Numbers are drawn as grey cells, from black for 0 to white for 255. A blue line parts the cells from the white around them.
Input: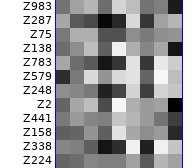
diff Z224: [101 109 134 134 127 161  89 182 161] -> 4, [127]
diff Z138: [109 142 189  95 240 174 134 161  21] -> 8, [167]
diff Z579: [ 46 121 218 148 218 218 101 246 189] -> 6, [226]
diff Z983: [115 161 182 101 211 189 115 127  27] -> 4, [109]

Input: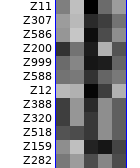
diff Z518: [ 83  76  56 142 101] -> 5, [95]
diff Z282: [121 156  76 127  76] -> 4, [134]
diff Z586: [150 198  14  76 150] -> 5, [142]
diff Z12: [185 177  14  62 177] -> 3, [6]
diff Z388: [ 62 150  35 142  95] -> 3, [42]
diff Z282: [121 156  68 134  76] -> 3, [76]
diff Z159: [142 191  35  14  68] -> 4, [22]

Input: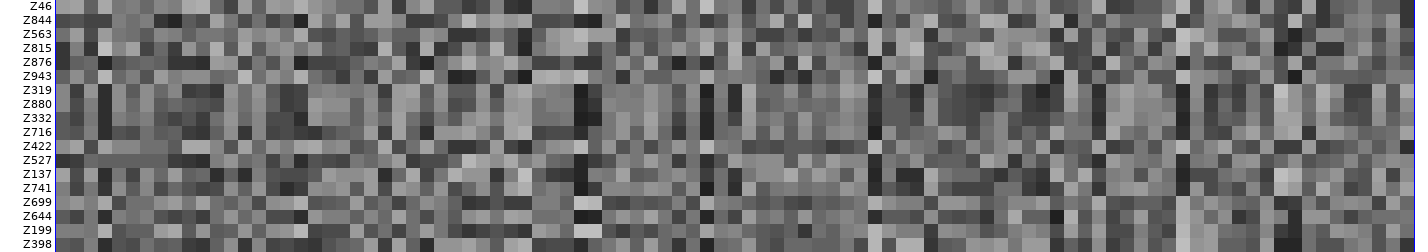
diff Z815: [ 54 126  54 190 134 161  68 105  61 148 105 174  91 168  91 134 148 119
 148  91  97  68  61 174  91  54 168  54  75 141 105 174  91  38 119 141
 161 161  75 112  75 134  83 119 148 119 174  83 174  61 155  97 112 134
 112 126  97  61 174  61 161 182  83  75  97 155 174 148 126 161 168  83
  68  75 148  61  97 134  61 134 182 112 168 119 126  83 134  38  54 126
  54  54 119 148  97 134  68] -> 96, [126]
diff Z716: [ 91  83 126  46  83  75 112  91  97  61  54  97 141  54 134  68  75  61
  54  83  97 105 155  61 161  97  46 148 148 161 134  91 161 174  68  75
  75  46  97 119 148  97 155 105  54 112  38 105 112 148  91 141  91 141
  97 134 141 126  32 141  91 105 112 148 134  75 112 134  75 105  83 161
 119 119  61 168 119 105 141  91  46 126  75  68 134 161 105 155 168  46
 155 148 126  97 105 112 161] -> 90, [54]
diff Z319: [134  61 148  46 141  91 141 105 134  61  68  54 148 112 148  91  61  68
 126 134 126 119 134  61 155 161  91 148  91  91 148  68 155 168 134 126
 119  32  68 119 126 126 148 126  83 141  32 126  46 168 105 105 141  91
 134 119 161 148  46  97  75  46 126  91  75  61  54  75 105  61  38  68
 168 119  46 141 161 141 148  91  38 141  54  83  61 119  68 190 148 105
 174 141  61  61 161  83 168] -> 42, [119]
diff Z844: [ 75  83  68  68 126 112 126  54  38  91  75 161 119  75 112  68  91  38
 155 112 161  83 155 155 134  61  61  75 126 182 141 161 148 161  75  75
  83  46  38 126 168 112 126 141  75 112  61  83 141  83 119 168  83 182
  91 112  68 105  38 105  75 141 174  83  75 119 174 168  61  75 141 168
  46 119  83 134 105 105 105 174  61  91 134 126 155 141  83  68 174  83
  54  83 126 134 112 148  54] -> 19, [161]
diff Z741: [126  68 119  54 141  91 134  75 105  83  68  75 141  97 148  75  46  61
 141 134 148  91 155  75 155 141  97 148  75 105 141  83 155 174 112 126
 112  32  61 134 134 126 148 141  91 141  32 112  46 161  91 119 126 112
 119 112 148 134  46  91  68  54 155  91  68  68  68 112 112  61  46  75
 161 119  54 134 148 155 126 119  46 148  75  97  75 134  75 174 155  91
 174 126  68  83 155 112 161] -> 91, [168]
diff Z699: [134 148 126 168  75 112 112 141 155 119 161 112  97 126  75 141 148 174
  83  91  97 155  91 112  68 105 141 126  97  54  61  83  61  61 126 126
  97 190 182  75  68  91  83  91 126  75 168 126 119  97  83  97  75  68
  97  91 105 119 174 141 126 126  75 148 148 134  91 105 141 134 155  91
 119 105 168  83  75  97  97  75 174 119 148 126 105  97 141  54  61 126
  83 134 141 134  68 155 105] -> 69, [134]
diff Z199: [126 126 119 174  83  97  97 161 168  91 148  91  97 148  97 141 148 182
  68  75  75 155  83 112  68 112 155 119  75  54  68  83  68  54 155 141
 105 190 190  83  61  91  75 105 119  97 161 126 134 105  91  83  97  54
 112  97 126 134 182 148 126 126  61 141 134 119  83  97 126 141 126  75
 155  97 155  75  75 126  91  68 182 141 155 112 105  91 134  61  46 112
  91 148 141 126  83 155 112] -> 8, [155]

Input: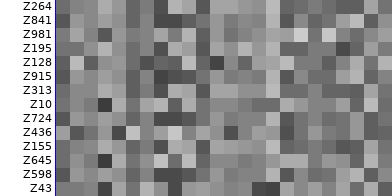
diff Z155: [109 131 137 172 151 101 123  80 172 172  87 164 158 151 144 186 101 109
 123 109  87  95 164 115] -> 10, [164]
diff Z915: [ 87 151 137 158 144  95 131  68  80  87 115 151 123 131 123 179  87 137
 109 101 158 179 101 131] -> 20, [109]
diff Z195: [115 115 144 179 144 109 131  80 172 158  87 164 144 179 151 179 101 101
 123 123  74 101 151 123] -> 23, [158]
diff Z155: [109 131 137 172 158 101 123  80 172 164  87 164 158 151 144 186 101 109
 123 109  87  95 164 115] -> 5, [151]
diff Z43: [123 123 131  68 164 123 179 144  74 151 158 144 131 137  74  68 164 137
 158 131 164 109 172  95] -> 6, [115]

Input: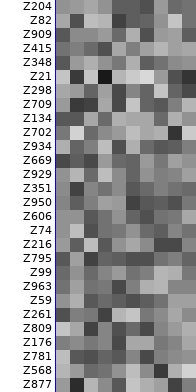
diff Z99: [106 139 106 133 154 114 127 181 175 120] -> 2, [146]
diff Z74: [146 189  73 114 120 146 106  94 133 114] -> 3, [80]
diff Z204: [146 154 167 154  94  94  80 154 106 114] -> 4, [146]
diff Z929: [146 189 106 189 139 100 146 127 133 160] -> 2, [181]
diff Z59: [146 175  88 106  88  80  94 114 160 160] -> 5, [94]
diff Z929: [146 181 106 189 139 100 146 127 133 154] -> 10, [160]
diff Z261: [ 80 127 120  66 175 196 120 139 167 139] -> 5, [181]

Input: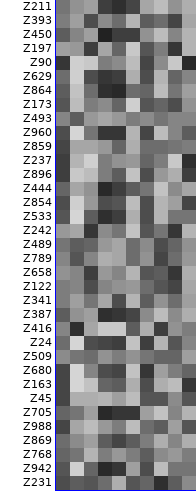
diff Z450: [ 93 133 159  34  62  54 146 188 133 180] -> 6, [62]
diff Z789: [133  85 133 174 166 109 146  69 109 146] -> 10, [152]

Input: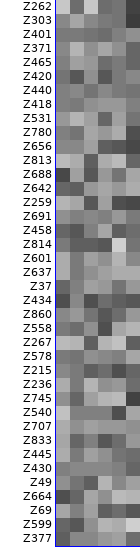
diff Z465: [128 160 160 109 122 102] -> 3, [152]
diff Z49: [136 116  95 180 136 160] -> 1, [144]
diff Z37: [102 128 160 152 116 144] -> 6, [152]
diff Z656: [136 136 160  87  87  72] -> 4, [95]
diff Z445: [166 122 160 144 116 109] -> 1, [172]

